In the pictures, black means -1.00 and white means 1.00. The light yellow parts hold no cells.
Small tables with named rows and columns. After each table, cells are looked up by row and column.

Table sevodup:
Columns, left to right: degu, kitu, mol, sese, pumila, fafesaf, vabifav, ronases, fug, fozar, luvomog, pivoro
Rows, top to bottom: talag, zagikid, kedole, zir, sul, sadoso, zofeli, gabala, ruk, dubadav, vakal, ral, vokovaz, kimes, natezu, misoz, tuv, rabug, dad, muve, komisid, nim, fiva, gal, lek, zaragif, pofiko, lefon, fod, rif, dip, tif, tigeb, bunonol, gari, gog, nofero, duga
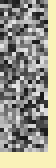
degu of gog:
0.50
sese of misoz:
-0.19
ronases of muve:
-0.01
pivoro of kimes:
-0.28
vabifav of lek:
-0.04
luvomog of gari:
0.40
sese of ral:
-0.61
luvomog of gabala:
0.54
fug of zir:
-0.62
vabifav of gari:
-0.82
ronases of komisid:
-0.79
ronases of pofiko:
-0.62
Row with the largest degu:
ral

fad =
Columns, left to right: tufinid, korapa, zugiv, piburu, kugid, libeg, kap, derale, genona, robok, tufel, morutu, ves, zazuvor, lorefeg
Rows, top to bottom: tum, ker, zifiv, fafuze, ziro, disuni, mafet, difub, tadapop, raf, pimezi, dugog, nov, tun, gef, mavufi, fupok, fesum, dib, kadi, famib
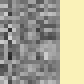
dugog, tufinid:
-0.22
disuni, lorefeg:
0.10
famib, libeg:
0.34
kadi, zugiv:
-0.17
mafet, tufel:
-0.27
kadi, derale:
-0.11
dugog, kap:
0.15
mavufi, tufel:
-0.02
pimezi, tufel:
0.01
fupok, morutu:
0.10
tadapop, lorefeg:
-0.04
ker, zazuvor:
0.26
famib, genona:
-0.13
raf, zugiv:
0.67
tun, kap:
0.04
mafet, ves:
-0.31

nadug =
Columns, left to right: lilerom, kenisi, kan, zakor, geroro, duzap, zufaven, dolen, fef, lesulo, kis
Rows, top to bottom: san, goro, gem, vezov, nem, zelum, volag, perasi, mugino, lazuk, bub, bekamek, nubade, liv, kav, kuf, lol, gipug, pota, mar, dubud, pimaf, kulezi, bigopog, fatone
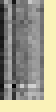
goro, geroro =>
-0.06
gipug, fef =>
0.16
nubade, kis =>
-0.06
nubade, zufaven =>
-0.09
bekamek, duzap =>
-0.05
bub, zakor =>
-0.35
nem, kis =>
-0.10
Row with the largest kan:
pimaf

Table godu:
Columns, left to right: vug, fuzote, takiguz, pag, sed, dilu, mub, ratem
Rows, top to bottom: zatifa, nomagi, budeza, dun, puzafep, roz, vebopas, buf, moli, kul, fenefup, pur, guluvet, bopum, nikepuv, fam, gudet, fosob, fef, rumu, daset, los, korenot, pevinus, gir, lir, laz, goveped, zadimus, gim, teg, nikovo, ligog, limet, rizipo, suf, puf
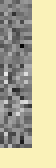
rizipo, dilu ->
-0.59
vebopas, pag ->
0.08
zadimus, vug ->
0.24
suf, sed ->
0.19
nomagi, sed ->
0.17
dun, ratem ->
-0.02
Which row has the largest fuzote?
fef

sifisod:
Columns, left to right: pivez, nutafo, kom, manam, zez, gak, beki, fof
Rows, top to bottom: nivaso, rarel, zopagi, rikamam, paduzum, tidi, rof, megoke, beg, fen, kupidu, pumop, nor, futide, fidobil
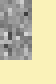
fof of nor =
0.05
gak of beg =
-0.09
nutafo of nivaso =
0.16
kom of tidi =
0.22
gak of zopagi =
0.27
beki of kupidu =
-0.06
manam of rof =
0.13
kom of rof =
-0.07
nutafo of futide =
0.63
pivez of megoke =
0.27
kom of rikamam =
0.45
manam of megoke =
0.23
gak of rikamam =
0.18
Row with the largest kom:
zopagi

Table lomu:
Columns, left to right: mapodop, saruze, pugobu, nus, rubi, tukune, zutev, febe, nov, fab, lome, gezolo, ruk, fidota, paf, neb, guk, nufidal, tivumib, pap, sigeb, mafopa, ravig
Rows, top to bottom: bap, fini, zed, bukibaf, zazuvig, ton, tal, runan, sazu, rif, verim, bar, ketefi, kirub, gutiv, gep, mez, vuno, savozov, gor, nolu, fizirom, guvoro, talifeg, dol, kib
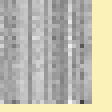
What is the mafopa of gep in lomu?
0.44
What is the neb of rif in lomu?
-0.01
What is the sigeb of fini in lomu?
0.12
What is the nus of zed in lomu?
0.31
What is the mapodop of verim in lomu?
0.35
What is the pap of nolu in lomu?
0.40

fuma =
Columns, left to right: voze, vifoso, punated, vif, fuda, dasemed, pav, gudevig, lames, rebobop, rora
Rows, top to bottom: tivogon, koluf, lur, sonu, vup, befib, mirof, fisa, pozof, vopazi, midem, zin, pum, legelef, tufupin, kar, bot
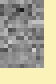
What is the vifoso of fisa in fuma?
0.43
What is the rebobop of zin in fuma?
0.03
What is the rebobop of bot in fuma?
0.31
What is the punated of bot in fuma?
-0.07
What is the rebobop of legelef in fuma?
-0.01
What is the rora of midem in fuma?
0.21
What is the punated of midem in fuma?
0.59
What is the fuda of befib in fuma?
0.25
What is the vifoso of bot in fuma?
0.13
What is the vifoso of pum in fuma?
-0.38
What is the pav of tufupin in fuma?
0.30
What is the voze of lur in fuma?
-0.21
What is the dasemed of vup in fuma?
0.02
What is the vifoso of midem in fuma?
-0.05
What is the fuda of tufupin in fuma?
0.13
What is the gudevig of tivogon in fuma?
0.27
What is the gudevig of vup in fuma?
-0.02

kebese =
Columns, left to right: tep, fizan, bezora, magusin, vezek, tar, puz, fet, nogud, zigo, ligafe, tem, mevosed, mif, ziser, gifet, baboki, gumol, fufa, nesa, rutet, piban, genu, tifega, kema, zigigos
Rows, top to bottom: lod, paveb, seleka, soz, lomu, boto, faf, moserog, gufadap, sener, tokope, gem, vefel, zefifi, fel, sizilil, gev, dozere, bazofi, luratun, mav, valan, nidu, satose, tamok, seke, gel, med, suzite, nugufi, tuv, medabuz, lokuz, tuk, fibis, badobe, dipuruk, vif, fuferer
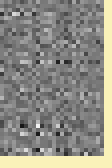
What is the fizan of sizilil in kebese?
-0.07
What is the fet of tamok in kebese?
-0.25
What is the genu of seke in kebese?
0.06
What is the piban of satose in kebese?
-0.39
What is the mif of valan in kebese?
-0.09
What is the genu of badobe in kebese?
0.09
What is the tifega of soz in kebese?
-0.18
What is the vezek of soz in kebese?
0.53
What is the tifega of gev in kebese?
-0.08
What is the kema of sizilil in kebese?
-0.45
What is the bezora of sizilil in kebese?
0.15
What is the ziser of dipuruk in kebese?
-0.13
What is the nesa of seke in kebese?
0.04
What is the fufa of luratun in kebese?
-0.14
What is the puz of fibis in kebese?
-0.17
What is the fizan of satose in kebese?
-0.09
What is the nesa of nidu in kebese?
0.06
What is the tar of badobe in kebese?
-0.10
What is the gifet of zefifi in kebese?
0.08

